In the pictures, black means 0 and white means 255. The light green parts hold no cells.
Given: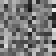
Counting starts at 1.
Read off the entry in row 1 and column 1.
162
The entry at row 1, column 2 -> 192
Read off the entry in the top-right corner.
205
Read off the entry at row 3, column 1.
162
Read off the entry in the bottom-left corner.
101
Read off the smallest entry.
8
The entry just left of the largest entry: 132
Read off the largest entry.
237
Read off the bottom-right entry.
59
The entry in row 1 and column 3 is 132
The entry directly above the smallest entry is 205
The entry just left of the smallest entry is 132
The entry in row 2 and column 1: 148
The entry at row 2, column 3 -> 132
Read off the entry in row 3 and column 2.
87
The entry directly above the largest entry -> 45

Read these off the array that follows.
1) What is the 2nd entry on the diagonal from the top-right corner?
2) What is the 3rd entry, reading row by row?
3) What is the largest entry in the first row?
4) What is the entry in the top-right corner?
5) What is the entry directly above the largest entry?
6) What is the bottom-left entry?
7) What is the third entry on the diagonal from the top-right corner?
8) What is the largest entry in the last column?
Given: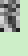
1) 151
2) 120
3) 193
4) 177
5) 136
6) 31
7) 77
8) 207

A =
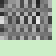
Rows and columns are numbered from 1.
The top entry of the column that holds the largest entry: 34
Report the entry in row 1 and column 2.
89
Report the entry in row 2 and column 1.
61
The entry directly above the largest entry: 220
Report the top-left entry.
47
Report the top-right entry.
177
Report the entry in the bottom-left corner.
190
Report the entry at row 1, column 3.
146
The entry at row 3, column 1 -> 146
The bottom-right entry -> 77
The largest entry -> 235
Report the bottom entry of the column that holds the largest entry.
205
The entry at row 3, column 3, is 117
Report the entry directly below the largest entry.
89

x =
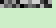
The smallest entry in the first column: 13
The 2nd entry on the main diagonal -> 100
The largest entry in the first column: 180
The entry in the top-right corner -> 168
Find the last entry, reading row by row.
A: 38
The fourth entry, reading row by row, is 154
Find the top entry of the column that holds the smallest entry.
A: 194
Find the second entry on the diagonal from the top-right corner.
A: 50

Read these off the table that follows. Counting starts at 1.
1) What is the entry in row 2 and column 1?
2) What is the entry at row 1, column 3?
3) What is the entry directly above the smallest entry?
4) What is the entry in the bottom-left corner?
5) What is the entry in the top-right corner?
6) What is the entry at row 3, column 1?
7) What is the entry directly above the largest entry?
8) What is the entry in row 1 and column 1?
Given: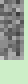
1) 85
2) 113
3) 184
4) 197
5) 141
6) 113
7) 113
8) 169

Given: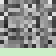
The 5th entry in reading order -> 124
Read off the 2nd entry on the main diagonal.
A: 109
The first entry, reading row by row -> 230
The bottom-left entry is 187
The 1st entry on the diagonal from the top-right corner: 64
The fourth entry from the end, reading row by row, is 109
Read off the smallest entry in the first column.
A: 50
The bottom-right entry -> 137
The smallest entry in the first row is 50
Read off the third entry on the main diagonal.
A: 187
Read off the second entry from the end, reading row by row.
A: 174
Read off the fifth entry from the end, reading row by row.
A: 187
